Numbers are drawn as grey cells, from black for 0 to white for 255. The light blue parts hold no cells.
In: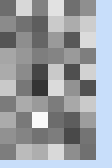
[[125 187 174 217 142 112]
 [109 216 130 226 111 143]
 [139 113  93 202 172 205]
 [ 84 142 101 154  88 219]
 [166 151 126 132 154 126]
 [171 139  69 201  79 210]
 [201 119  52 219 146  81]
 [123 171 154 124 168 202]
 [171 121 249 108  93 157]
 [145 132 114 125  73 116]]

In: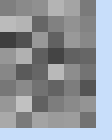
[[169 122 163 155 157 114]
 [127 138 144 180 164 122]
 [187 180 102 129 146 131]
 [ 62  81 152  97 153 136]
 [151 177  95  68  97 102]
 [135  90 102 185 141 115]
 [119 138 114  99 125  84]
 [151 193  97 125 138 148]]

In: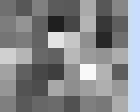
[[127  89 103 107  81 127 120 172]
 [112  87 128  91  89 170  87 134]
 [125 148  97  31  70 180  55  94]
 [117 124  99 227 198 143  39 111]
 [208 181 104  97 184 155 147 173]
 [162  96  71  62 144 249 179  93]
 [150  83  77 168 142 159 175 152]]

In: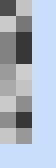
[[198 152]
 [ 77 195]
 [202 119]
 [130  55]
 [130  55]
 [155 205]
 [170 195]
 [202 141]
 [141  55]]

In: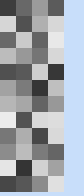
[[ 71  87 139 224]
 [ 61 104 155  91]
 [214  81 176 215]
 [105 202 100 232]
 [188 152 117 215]
 [ 80  89 206  55]
 [162 123  53 191]
 [182 167 100 152]
 [235  82 217 221]
 [119 174  72 217]
 [140 188 123 101]
 [229  52 209 162]]

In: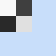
[[ 41 224]
 [248  63]]

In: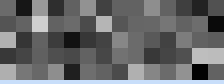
[[175 119 104 142  31 110  98  75 176 134 107 146   2  98]
 [107  22 153  46  97 146  65  98  98 142  98  63  34  81]
 [ 84  99 207  98 107  75 181  86 102 103 118  98 109  10]
 [177  53  98  60  18  55  67 135 107  89  66 125  98  93]
 [ 56  69  96  79  73  98  71 114 107  56  69  80 190 188]]

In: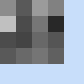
[[ 89 105 117  96]
 [140  89 155 129]
 [192  75 118  40]
 [ 76  68 104  85]]
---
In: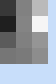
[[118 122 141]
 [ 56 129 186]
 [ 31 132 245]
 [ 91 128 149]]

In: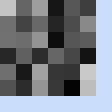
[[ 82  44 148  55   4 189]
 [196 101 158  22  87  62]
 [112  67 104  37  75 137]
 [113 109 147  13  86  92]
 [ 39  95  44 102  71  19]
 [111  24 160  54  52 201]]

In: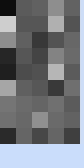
[[ 42 100  70 100  63]
 [ 13  91  97 142  98]
 [205  85  86 175  83]
 [142  95  55  83 103]
 [ 38  85  68 130 106]
 [ 31  76  81 182  90]
 [165  96  87  57 111]
 [117 107 100 112  90]
 [112 104 144 106  98]]

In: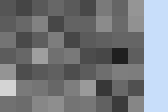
[[113 108 135 142 116 119  97  59 134]
 [ 85  69  89 103  90  72 122 101 149]
 [ 92 104 130  71  99  99 139 106 145]
 [116  73  94 125  70  91  96 101 101]
 [ 92 103 159 112 121  76  71  31  94]
 [148  77  89  96  77  92 110 126 125]
 [212 122 117 103 126 154  55 105  80]]

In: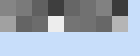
[[161 100 108 237 116 113 103 181]
 [133 122  96  62 102 113 129  59]]

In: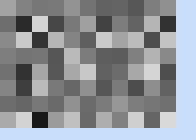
[[170 211  24 155 192 105 174 129 207 101 217]
 [163 130 119 121 147 115  98 100  87 126 144]
 [110  42 212  71 121 160  66 125  99 181  50]
 [138 201  52 182 132  95 202 164 188  77 195]
 [126 116 118  86 186 124  94  92 128 179 137]
 [113  50 166  87 168 200  97 108 168 213  78]
 [133  62 186 121 103 144  86 123  77 142  98]
 [109 102 120 106 145 107 123 151 125 118 112]]

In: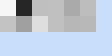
[[195 160 222 192 183 184]
 [246  38 191 192 170 189]]

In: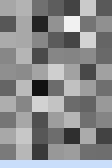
[[122 183  57 152 157 111 110]
 [167 179 112  93  67 202  89]
 [ 87 168  35 146 241 116 144]
 [171 168 135  91  69 211 101]
 [135 181  74 134 132 139 105]
 [143 139 164 207 162  72 161]
 [101 187  17 108 193 158 111]
 [174 134 210 195 107  99 153]
 [117 167  79 157 182 112 133]
 [168 199  87 109  47 171  66]]
